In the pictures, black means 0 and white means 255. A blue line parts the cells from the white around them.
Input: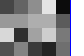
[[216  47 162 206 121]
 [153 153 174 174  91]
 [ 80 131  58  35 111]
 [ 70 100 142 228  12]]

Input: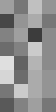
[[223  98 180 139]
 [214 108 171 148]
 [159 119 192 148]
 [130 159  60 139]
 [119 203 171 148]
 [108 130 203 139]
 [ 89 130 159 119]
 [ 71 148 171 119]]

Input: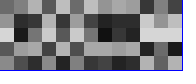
[[214  26 117 202  88 202 117  17  55  35 214 214 214]
 [148  45  55 179  55 157  67  35  45  45 202 148 190]
 [138  78  45 138  35 128  55  67  35  45 179  98 179]
 [107 128 179  88 190 107 190 148 168 157  55 128  67]
 [ 88 157 168  67 179  78 168 168 157 168  35 107  26]]

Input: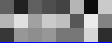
[[181 224 161 202 191  87 235 131]
 [ 96  33  96  78  67 181  13 202]
 [ 55 151 142 151 119 119 214  45]]

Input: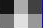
[[119 224 152]
 [ 21 172  65]]

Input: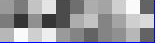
[[183 250 207 238 154 132  99 132 144 183  99]
 [154 123 195 228  75 111 173 164 207 250  99]
 [123  53 144  53  75 173 195 132 164 207 218]]
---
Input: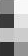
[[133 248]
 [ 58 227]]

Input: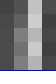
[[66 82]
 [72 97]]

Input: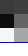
[[ 59  63]
 [ 13 101]]

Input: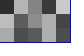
[[ 46 181]
 [189  92]]

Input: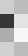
[[206 188]
 [ 54 227]]

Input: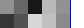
[[144 103]
 [ 54  82]]

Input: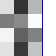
[[223  51]
 [124 138]]

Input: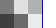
[[122 224]
 [ 63 107]]
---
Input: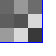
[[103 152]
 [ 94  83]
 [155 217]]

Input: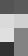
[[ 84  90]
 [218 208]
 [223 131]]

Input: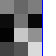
[[134 103]
 [ 12 116]
 [  2 199]]

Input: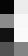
[[  5 236]
 [139 248]
 [ 18 250]]

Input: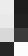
[[236  29]
 [233  33]
 [216  59]]

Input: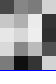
[[ 71 134]
 [199 176]
 [231 216]]
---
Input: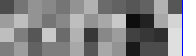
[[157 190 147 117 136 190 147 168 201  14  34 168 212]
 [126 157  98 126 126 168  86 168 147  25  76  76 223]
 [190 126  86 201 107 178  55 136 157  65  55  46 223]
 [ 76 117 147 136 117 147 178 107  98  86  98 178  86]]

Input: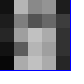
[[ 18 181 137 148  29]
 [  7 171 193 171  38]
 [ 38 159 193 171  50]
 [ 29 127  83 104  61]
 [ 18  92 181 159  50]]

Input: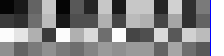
[[252 229 176  59 252 176 218 110 252  69  79 218  88 209 187]
 [144  99 122 144 122 110 132 154 144 154 154  99 166 110  88]
 [ 59  48 110 187  25  79  79 176  69 187 176  69 166  48  99]
 [  5  25  99 199   5  88  37 199  25 199 199  37 209  48 122]]

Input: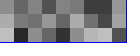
[[172 122 113 151 102 172 113  71 162]
 [142 102 131  81 131 122  61  61 151]
 [191  39 142 102  50 142 182 191  81]]

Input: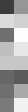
[[111 253]
 [122 241]
 [190 231]
 [220 208]
 [199 199]
 [111 170]
 [ 60 150]
 [102  90]]

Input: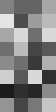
[[167 217 111 217]
 [111 187  69  88]
 [139 111  57 177]
 [130 100 100 167]
 [206  88 217  47]
 [229  78 157 187]
 [148  69 120 197]
 [ 27  47  38 139]]

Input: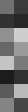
[[144 205]
 [ 91 186]
 [103 155]
 [196 123]
 [132  70]
 [113  58]
 [ 28  49]
 [ 49  39]]
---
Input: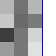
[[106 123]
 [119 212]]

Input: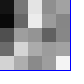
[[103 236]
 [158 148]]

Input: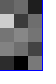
[[ 59 110]
 [135 116]]

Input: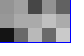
[[170 170]
 [105 185]]

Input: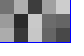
[[ 42 201]
 [ 56 199]]

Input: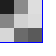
[[209 219]
 [107  90]]

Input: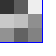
[[191 143]
 [ 98 130]]

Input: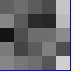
[[ 89  43]
 [ 78 110]]
